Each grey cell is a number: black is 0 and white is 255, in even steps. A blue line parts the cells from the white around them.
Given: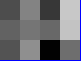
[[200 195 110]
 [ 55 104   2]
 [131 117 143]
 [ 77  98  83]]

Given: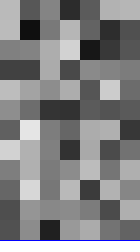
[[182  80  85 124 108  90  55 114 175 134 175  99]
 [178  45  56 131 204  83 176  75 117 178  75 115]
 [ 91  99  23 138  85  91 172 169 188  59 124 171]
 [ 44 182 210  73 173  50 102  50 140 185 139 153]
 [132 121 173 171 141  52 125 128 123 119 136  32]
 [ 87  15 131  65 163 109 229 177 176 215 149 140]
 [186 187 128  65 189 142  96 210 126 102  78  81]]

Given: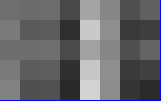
[[ 96  62 100  65  42]
 [ 79  57  80  58  52]
 [134 142 134 142 140]
 [164 201 161 199 210]
 [ 72  47  74  48  41]
 [109  92 111  94  81]
 [107  90 109  92  80]
 [110 122 109 121 130]]

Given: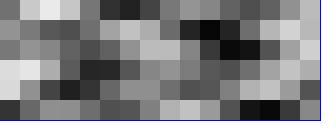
[[187 184 207 174  83 136]
 [145 210 161 194 155  58]
 [ 96 182  83 163 193   9]
 [ 78 110  19 111 177  20]
 [ 98  36  10  79 128  82]
 [134   6  57  88  86 154]
 [148  36 132 123  81 193]
 [120 107 186 147 111 177]
 [ 68 173 187 134 143 128]
 [ 33 193 146  86 143  85]
 [ 49 163  96  40 103  80]
 [118 111  77  38  52 110]
 [198  79  98  91  32 142]
 [234  88 134 173  68 143]
 [201 122 147 229 145 104]
 [113 147 120 220 217  52]]

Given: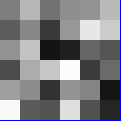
[[186 203  85 106  21  37]
 [148 231 102  60 133  81]
 [142 151  32 252 148 223]
 [114  57  20 199  50  84]
 [182 135 195 172 140  91]
 [126  93 146  75 159 248]]

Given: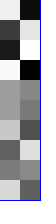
[[ 12 229 254   3 136 122  81 222 137  96]
 [239  59  26 250 156 157 200  97 124 216]]

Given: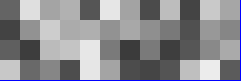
[[166 134 170  91]
 [201 152 137 236]
 [ 68  80  86 191]
 [189 121  62  84]
 [ 75 143 122  69]
 [163 168  59  76]
 [230 146 122 164]
 [ 85 175 231 230]
 [177 171 196  77]
 [164 205 187 134]
 [223 146  61 105]
 [100  67  95 200]]
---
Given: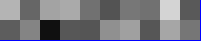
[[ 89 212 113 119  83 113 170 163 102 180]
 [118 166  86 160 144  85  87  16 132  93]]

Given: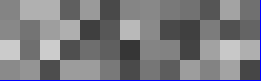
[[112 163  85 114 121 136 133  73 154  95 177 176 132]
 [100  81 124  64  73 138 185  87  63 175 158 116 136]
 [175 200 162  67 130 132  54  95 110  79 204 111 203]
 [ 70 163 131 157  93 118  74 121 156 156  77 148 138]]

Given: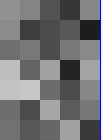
[[134  55  82 132 145]
 [ 29  88  76  61 139]
 [138 121  76 120 111]
 [163  35 162 100 190]
 [136  76 107 200 195]
 [119  92 166  75 109]
 [ 58 161 103  87 113]]

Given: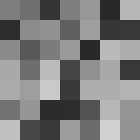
[[182  41 151 126  52 111 125]
 [ 56  55 159  95 145 140  44]
 [174 186  41 154 124  88 138]
 [ 56 168 144  69 187 109 169]
 [180 174 174  58 201 158 171]
 [149 182  83  44  43 150 114]
 [147 209 107 156  57  71 193]]

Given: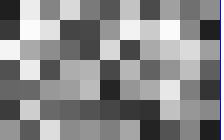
[[141 112 160  75 195  85 122 217 132 236  31]
 [ 31 135 250 203 242 150  72  69 226 251  57]
 [159 218 200 170  68 216  69 103 141 169 244]
 [ 95 190 148  98 182  72 179 173  78 235  81]
 [ 52 126 231 171 150  37 187 158 152 104 102]
 [137 151 193  50  55  70  83  97 105 206  60]
 [ 30 133  83  35 166 127 148 139 221  90 149]]

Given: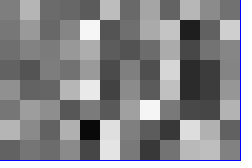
[[113 139 183  99 165 105 189  91 103 107 181 126]
 [207  97  30 196 170 111  84 246 133 104 153 119]
 [134 115  71 171 108  83  92 173 152 123 130 111]
 [132  60  43 214  79 127  75 154 114 125  84  98]
 [150  60  43 192  91 139  66 233 182 101  99 144]
 [179  70  72 121 245 160  89 123  87 142 157 118]
 [ 97 177 221  56  92 127 223   9 176  98 138 181]
 [129 190 185 115  56 121 228  70 138 108 117  98]]
